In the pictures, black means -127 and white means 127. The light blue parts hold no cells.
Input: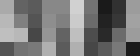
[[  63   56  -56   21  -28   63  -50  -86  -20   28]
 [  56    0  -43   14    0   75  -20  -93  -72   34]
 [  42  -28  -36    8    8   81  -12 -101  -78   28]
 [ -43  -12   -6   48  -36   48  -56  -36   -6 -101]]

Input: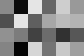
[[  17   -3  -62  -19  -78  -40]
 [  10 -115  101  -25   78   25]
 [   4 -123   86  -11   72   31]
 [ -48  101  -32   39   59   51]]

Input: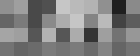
[[ 37  31 -41  51 -41  44 -75  31 -12  23]
 [ 16  31 -54 -47  70  58  51  16 -96  10]
 [-12 -26 -20  -4 -12  -4 -20   4 -26 -12]
 [-26  -4 -54  10  44  70   4  58 -60 -34]]

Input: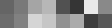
[[-19   1  85  70  17  43 -66 -40]
 [-26  -6  37  55 -46 -74 105   9]]

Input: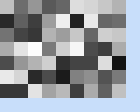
[[ 105   85  -86  -51 -100    1   15  -44   -5]
 [  64  -18   22  -38  -25   93   85   71   51]
 [  43   99  125   -5   79  118  -51  -65   43]
 [ -12  -59  -72   51   29   71  -25   79   71]
 [ -51   22   51   79  -79  -59  -59   93 -108]
 [ -72  -72   99   35   57  -65   43  -31   64]
 [ -86  -31  -65   29  111  -94  105  -25  -18]]

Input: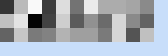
[[  64   99 -123  -61   78  -36   17  -20   86   10  -28]
 [ -28   70   -5    2   51   31   31   -5   86  -43   64]
 [ -74   58  121  -67   93  -12  106   44   44   37   10]]
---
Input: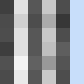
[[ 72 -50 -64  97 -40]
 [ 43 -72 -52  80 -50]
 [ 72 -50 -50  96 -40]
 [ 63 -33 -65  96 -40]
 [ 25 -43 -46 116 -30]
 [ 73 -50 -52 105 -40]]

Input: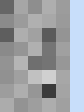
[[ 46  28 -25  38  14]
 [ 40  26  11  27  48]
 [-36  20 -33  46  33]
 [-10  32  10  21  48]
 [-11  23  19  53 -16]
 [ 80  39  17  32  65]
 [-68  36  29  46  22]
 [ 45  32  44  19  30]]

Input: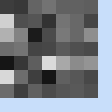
[[ -30  -33  -66  -71  -27  -12  -30]
 [ -23  -58   80  -48  -42  -77  -11]
 [ -23   14   49    3 -100  -52   -6]
 [ -48  -53  -18  -11  -59  -56  -37]
 [  11   20 -106  -72  -33   90   40]
 [ -40  -55   88  -18  -65 -106  -31]
 [ -38  -47  -20  -65  -31  -52  -42]]

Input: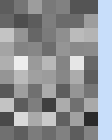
[[-43 -43 -34 -10  29  -6   1]
 [-20  29 -25 -49 -35  -1 -20]
 [ 59  52  68  20 -25  -4  15]
 [  9  11  36   3   7 -18  21]
 [102 -24  47 109  26  56   4]
 [ 44 -34  21  58  32  28   7]
 [ 21 -10 -39  30 -15  43 -33]
 [-15  41  67 -35  -1 -64  44]
 [ 33 -85 -54  89  42  74 -31]
 [-34   3 -15 -33  -3 -19   1]]

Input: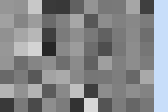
[[ 38 -64  22  19  72 -69 -71 -30  20  -7  -6]
 [  8  -3  33   5  28 -20   1  39 -40  13   1]
 [ 10 -17  17  38  55 -64  -4  14  -6 -30  -5]
 [ 13  -9  23  64  84 -89   9  28 -18 -49  -8]
 [ 13  -3  21 -17   5  14 -17  11 -30  31   0]
 [-23  41 -22  -4 -39  35  42   8  -9  -8  -1]
 [ 14   3  52  18  52 -36   9  64 -66  13   0]
 [-25  -8 -70  -5 -53  14  -3 -77  87 -43  -3]]

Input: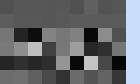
[[ -44  -41  -45  -40  -40  -41  -40  -46  -31]
 [ -37  -37  -34  -39  -39  -41  -38  -36  -36]
 [  12  -47   -9  -92 -114    3   -8    1 -119]
 [ -79  -10   -6   14   63  -62   -7   29  -88]
 [ -55 -121  -90  -79  -89  -81   21 -118   68]
 [ -28  -73  -18  -16  -31  -53  -77  -20  -44]]
